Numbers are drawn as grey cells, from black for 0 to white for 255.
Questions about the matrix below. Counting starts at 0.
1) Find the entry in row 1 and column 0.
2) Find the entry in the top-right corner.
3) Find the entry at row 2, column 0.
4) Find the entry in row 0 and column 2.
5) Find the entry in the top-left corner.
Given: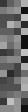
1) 122
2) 176
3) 80
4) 122
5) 56

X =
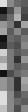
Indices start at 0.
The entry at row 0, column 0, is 221
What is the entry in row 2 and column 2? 177
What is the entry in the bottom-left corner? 192
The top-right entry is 92
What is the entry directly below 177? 50
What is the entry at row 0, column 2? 105
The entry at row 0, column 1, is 136
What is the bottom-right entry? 136
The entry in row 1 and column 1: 77
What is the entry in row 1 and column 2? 150
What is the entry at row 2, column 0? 64
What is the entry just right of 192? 136
